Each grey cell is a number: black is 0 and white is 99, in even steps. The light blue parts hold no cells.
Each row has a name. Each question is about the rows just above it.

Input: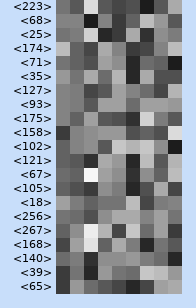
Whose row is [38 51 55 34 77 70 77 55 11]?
<102>
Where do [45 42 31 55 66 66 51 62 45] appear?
<256>
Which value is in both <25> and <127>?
[48]
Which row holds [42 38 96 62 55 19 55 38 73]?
<67>
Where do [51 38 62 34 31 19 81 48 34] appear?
<175>
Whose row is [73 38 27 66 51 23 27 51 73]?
<174>

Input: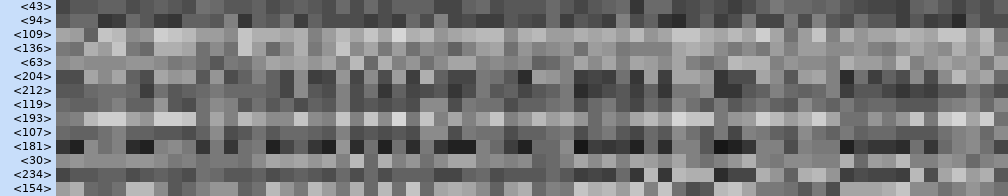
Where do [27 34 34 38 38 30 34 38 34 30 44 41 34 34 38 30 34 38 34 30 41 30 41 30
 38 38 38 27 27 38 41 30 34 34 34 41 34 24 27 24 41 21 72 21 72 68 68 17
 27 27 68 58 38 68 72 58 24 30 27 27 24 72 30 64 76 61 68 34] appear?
<234>
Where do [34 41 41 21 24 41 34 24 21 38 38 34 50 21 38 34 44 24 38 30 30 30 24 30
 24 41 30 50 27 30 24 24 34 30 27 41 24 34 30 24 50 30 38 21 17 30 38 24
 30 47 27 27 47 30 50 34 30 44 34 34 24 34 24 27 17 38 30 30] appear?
<94>
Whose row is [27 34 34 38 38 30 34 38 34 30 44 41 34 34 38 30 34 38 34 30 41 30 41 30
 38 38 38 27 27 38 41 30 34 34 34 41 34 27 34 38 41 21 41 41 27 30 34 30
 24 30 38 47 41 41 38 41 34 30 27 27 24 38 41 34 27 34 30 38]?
<43>

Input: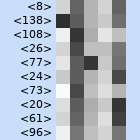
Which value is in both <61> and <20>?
[86]
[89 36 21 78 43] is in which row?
<77>
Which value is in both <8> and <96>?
[82]
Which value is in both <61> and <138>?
[70]
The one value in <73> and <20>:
[86]
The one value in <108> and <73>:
[74]
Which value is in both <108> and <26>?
[74]

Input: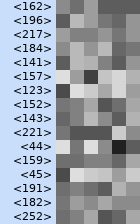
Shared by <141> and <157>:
[69]
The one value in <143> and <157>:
[69]
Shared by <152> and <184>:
[46]
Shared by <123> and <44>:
[86]
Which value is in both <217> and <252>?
[50]

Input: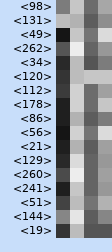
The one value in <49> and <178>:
[77]
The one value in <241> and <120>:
[77]

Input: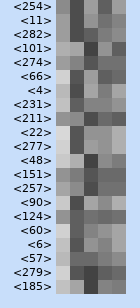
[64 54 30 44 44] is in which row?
<257>
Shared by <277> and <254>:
[61]

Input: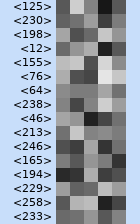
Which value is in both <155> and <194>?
[31]
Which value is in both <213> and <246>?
[44]
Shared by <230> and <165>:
[48]
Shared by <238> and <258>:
[27]
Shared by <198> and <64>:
[64]
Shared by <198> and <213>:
[77]
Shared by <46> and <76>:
[27]

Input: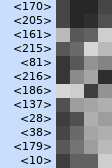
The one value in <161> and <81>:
[34]
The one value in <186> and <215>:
[83]
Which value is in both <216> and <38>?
[64]
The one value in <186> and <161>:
[80]
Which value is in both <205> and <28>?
[31]

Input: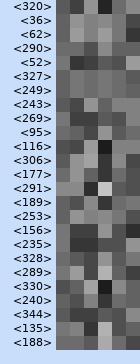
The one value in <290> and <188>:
[42]
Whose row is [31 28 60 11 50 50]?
<116>
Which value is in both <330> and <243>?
[38]

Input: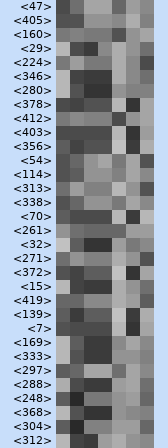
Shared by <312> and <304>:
[61]
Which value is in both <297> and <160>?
[64]
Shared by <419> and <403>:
[61]

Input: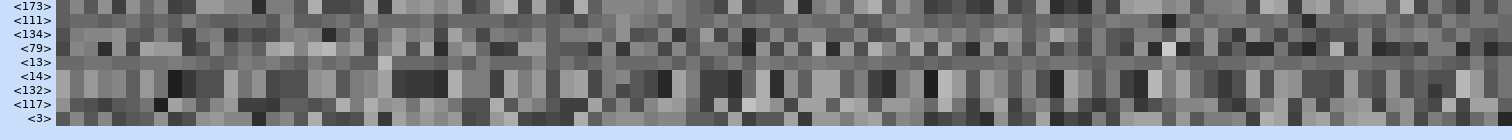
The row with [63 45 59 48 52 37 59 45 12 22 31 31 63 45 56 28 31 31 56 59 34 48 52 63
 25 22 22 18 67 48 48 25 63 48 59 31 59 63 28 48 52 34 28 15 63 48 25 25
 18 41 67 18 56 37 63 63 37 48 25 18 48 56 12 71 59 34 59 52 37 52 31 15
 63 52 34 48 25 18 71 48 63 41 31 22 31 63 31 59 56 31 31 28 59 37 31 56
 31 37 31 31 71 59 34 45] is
<14>
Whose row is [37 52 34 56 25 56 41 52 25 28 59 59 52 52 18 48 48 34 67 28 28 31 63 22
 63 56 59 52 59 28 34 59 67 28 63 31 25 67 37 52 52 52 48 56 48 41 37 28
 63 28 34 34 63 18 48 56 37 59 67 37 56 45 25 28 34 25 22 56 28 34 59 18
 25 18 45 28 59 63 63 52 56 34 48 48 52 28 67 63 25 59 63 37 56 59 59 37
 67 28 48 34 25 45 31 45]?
<173>

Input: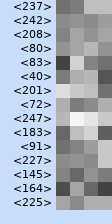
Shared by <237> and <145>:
[48]
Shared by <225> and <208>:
[64]
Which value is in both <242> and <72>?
[54]
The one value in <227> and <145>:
[57]

